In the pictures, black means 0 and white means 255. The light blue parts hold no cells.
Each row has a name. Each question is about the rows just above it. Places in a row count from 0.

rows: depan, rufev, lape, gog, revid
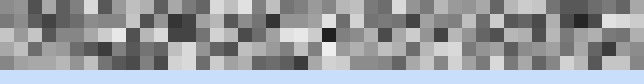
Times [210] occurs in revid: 4
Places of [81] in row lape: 9 35 38

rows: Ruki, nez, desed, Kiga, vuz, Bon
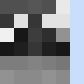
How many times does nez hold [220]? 0
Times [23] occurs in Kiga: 2
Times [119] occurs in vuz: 1
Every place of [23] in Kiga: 0 4
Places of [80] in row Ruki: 0 1 3
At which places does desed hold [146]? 4
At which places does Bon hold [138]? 1 2 4

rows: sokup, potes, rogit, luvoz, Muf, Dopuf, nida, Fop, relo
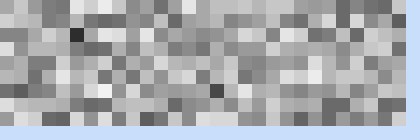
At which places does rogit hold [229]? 7 10 20
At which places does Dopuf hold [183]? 0 5 15 23 26 28
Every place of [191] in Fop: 1 9 10 17
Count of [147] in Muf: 2

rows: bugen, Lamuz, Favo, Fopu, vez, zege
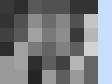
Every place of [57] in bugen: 0
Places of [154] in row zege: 0 1 3 5
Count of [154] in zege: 4
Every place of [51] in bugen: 5 6

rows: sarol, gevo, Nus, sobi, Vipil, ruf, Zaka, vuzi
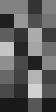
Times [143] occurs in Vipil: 1
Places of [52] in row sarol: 2
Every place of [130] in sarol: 0 1 3
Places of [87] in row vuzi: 2
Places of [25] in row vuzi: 0 1 3
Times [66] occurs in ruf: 2
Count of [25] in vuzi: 3

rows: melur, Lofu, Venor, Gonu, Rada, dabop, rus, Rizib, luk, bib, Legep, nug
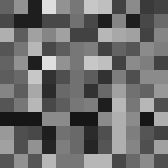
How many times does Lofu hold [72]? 5
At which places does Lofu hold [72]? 0 3 4 6 10
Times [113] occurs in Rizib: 0
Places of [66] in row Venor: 5 6 10
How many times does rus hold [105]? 2
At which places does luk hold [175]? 8 11
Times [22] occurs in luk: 6

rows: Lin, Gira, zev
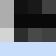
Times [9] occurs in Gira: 3
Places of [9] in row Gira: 1 2 3
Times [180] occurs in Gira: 0

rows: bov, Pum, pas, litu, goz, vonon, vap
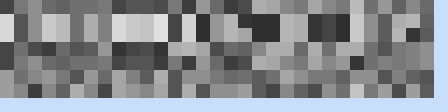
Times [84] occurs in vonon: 4
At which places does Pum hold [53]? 17 22
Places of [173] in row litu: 12 19 20 22 24 25

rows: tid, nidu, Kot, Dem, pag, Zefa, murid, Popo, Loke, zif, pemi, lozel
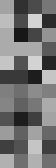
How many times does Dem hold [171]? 3
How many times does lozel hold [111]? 2
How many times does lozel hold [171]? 0
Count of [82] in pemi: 1

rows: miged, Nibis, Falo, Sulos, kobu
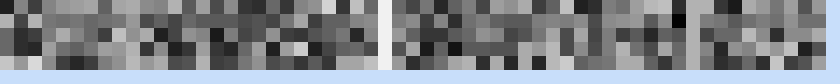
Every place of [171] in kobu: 11 35 37 44 45
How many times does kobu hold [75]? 2

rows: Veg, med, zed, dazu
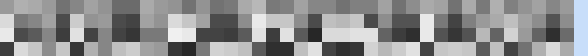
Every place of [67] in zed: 6 8 14 15
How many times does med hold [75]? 6

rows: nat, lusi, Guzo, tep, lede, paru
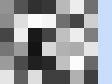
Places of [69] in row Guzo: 0 3
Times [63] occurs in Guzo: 0
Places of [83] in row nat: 1

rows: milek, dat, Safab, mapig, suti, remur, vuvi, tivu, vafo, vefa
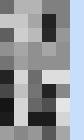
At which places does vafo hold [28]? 0 2 3
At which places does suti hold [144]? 2 3 4
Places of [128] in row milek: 3 4
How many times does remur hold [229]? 0
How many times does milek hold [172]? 0
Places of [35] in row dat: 3
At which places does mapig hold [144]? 0 2 4

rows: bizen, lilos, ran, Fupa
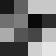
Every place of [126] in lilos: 1
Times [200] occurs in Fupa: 0
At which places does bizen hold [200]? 2 3

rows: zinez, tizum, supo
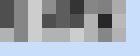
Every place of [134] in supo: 1 7
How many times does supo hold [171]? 0
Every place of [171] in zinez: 8
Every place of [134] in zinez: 1 6
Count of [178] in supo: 5
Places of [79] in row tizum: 0 3 5

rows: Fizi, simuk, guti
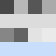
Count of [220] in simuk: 4
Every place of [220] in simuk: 0 1 2 3

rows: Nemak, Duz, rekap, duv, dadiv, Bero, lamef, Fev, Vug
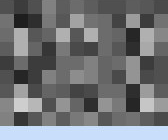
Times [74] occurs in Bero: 2
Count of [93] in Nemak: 3
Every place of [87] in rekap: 2 5
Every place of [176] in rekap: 1 4 6 10
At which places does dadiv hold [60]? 0 2 3 10
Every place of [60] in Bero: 2

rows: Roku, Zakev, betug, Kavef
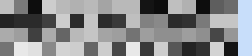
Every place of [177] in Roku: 5 13
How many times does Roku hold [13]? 3
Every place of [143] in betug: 11 12 14
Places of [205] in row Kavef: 5 7 11
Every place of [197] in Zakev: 6 15 16

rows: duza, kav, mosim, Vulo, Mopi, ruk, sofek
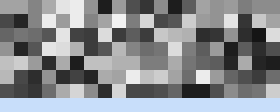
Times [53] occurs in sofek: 1
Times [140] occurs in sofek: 2
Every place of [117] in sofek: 18
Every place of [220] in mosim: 7 19
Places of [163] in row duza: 0 1 14

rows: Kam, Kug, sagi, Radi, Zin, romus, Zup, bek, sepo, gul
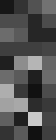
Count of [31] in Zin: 1
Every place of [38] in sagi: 2 3
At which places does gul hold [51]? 0
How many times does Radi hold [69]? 1
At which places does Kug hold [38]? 2
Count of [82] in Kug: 0

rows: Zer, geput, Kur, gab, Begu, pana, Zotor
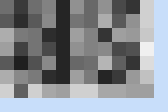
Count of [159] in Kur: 2
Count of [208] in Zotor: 4
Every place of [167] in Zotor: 3 7 8
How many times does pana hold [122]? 2
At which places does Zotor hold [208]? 0 2 5 6

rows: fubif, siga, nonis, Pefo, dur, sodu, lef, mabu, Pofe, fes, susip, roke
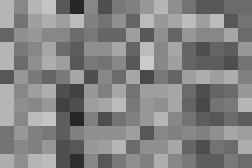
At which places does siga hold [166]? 12
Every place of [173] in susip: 17
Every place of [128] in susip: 2
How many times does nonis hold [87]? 1

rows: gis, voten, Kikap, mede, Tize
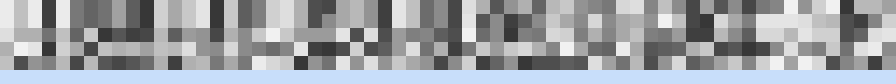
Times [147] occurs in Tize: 7
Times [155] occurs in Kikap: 6
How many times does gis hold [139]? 3
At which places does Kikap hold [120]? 38 47
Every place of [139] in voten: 23 31 35 38 41 43

